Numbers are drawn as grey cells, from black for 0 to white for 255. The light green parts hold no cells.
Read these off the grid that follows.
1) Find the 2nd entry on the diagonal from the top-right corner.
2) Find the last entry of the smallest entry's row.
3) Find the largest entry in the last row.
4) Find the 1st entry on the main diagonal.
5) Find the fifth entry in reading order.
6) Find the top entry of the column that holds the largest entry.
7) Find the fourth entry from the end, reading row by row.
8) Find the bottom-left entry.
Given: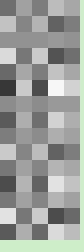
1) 98
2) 210
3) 218
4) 111
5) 167
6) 188
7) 174
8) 90
